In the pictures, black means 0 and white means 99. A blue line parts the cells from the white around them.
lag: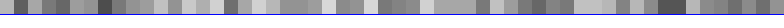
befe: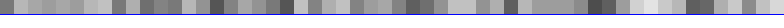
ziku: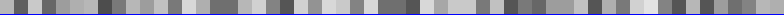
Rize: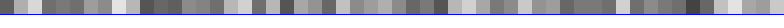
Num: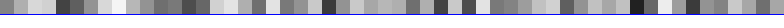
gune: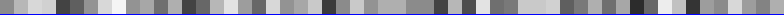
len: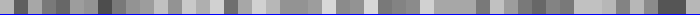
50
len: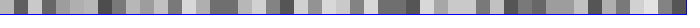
49
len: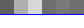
6

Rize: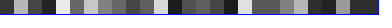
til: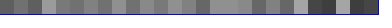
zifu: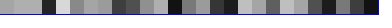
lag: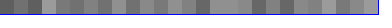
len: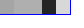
5
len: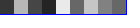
9
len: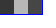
3
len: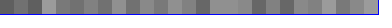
27
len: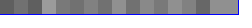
17
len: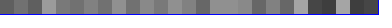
27

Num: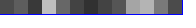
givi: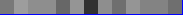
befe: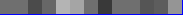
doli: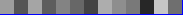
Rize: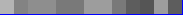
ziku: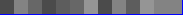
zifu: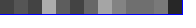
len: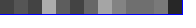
13
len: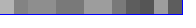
13
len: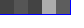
5
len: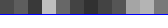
12
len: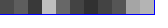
11
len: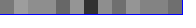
13

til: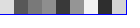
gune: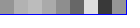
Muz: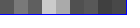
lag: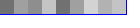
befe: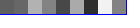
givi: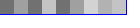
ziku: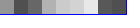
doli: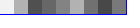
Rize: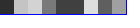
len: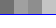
4
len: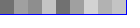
9
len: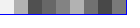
9
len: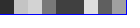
9
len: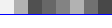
8
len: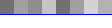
8

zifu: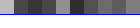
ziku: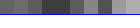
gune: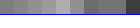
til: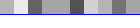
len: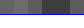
6
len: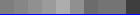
10
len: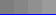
4

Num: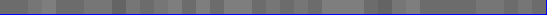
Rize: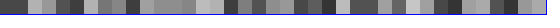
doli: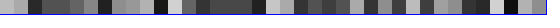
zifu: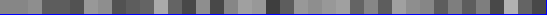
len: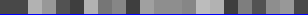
22
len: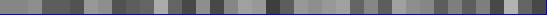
39
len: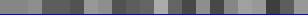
22

